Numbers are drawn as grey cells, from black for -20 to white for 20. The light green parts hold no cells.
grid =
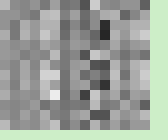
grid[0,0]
9
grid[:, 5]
[5, 10, 8, 7, 4, 9, 2, 13, 5, 17, 1, 0, 10]
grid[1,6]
0
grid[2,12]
5
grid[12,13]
4
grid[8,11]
8
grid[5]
[4, 3, 0, 2, 1, 9, -1, 1, -7, 11, 7, 2, -2, 1, -2]
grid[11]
[3, 1, 5, 2, 7, 0, -1, 4, 6, -7, -7, 7, 3, 5, 9]
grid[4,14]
5
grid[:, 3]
[3, -1, 4, 4, 1, 2, 1, 2, 3, 2, 4, 2, 2]
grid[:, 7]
[-1, 5, 1, 3, 4, 1, 4, 5, 4, 2, -1, 4, 2]
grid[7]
[7, 1, 6, 2, 13, 13, -2, 5, -3, 0, -4, 10, -2, 7, 12]
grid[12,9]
8
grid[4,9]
-2
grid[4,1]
2
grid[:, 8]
[-7, -3, -4, 0, 3, -7, 5, -3, 5, -10, -2, 6, -4]
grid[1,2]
1
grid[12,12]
0
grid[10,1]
1
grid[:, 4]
[-1, 9, 8, 11, 6, 1, 9, 13, 10, 9, -2, 7, 6]
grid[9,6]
-3

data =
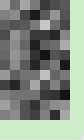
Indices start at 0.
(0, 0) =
6
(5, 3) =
-12
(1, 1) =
2
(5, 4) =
-17
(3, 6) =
1
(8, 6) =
-9
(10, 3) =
-12
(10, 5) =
2
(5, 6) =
-9
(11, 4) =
0
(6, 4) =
-6
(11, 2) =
-7
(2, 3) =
-1
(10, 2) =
-7
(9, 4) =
-11
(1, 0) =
0
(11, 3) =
-10
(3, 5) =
-14
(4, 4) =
-5
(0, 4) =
-11
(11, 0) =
0
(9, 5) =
-12
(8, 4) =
-8
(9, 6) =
-17
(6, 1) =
2
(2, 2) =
-6

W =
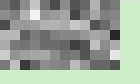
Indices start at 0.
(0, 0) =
-2
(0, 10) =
-3
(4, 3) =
0
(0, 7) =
-7
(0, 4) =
-2
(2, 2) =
4
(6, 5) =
1
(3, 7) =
1
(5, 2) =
5
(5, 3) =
6
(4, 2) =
-2
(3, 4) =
-3
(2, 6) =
7
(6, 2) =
-11
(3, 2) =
-5
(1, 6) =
6
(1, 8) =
-1
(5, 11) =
16
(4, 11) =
7
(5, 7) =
-1
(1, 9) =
6
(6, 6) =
0
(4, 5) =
-3
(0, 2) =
2
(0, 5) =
-8
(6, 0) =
-1
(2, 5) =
8

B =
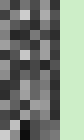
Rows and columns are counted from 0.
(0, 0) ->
0
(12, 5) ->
-4
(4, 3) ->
-12
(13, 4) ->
-3
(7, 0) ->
2
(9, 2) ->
5
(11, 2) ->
5
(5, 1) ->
-7
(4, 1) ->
-3
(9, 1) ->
-4
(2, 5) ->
-10
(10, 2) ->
-12
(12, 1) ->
10
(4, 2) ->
-7
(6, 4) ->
-14
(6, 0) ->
4
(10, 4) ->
4
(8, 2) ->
6
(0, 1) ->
-11
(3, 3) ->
-1
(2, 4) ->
0
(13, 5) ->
-1
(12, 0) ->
-8
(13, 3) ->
-8
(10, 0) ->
3

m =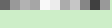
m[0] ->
-4
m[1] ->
4
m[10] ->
4
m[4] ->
19

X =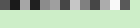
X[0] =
-7
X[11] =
19
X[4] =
2

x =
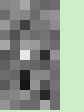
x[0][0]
1
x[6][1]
-1
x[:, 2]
[6, 1, -10, -1, 5, 16, -3, -15, -17, 3, -3]
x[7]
[-3, -4, -15, 1, 1, -3]
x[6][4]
-6
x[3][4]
-2
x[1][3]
-3
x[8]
[-6, -1, -17, 3, -7, -2]
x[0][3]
-2
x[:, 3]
[-2, -3, -1, -3, 4, -1, -4, 1, 3, -4, -3]
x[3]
[-2, -7, -1, -3, -2, -5]
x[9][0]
0
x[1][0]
-3
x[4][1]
-4
